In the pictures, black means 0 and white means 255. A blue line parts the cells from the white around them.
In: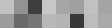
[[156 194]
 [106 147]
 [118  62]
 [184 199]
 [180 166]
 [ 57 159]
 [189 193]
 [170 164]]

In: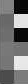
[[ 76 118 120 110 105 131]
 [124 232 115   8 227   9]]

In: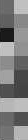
[[115 105 182  81 161 140 192  26  96 107]
 [181  81 189  69  71  97 145 151 136 191]]

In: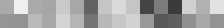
[[149 170]
 [147 239]
 [185 170]
 [168 166]
 [211 201]
 [181 167]
 [116  98]
 [184 197]
 [199 218]
 [210 197]
 [153  68]
 [ 88 124]
 [ 95  59]
 [144 208]
 [167 177]
 [147 225]]

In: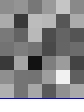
[[176 143  57 115 121 171 141]
 [116 116 165 126  99  57 148]
 [167 115  18 116 185 188 119]
 [ 89 158 126  73  77 183 154]
 [144 241 156 101 100  86 197]
 [169  95  67 108  84 171 137]]

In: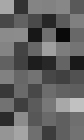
[[149  42 114  56 129  97 132 139  72 168]
 [165 140  63 106 103  65  67 140  98  50]
 [111  87  91  72 115  29 103  23  74 132]
 [ 60 106 120 109  71  39 160 111  38 130]
 [ 95  95 168  98  64 100 125   9  91 135]
 [114 111 193  94  81  25 116 104 128  89]]

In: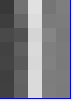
[[ 64  63  68  66  73  62  56]
 [ 97  99  89  95  81 102 114]
 [219 219 216 218 213 221 225]
 [126 125 129 127 133 123 117]
 [123 124 122 123 121 124 126]]

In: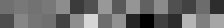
[[ 78 112]
 [134 120]
 [117 114]
 [112 120]
 [ 67 141]
 [142  59]
 [214  80]
 [109 152]
 [145  89]
 [ 36 149]
 [  1  97]
 [ 64 139]
 [ 44  80]
 [181  66]
 [127 108]
 [166  45]]
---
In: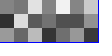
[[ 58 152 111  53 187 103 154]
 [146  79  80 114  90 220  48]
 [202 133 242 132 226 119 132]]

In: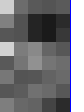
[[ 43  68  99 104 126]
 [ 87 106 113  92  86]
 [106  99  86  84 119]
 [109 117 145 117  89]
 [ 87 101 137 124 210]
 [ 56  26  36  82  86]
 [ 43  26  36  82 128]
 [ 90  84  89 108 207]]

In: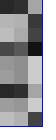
[[ 67 177 189]
 [204 150 157]
 [165  47  40]
 [204 143 157]
 [204 143 150]
 [ 18  88  71]
 [ 67 170 189]
 [ 57 177 181]
 [165  47  40]]

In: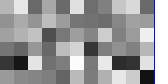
[[ 18 204 231 177 124 186 100 127 133 137 154]
 [226  50  44 233 121 252 125 113 228  22  54]
 [183 129 145 127  54 212 189 104 151 102 117]
 [239 155 129 205 133 158 120  79 194 178 161]
 [156 161 135 109 114 117 156 189 148 170 146]
 [106 217 198 128 110 224 106 167 105 230 182]]

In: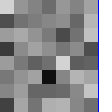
[[111 135 179 175 116 166  65]
 [196 137 106 102 102 157 134]
 [165 180 134  15 162 147 120]
 [ 98  93 211 112  96 121 156]
 [ 78 139 118 143 162 139  58]
 [192 114  74 122 147 169 156]
 [182 103 142 135 125 114  78]
 [162 131 151 108 131 149 210]]

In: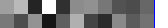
[[114  91 138  42  68 176  95  21 147  77 121]
 [103  76  82 119 145 140  48 253  36 185 159]]

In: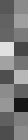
[[139  77]
 [126  96]
 [ 22 151]
 [ 96 140]
 [183  78]
 [116 162]
 [ 71 224]
 [123 101]
 [159  98]
 [139  87]]

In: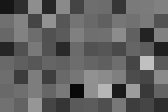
[[ 45  69  61 120  79  92  90  53  69 150  99 113]
 [ 99  57 157  26 182 144   9 121 102 125 111 105]
 [138  70  76 127 139 145 118 105  62 125  60 110]
 [ 89 192  69 110  95 101 109  97 101  87  95 105]
 [ 31  92 101  73  86  82 107  41  82 121  81  37]
 [129  35  96 140 112 111 128  91  81 109 130 103]
 [ 82 122 113 118  96 105 116  86 146  69 131 112]
 [129 123 122  54 108 110  68 138  38 142  46  22]]
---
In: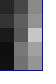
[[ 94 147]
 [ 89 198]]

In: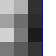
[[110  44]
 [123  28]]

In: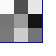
[[155  20]
 [205 116]]

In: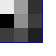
[[142  61]
 [ 78  32]]

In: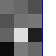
[[115 119]
 [222  30]]

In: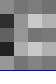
[[149 201]
 [150 116]]

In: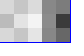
[[227 244]
 [198 229]]
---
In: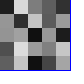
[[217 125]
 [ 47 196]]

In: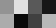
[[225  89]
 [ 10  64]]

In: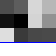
[[ 93 215]
 [  0 212]]

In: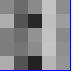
[[107 138]
 [ 84  39]]

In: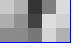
[[175  51]
 [145  66]]

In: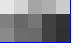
[[211 165]
 [104 118]]

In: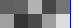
[[ 99 178]
 [ 53  74]]

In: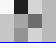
[[ 31 213]
 [166 109]]
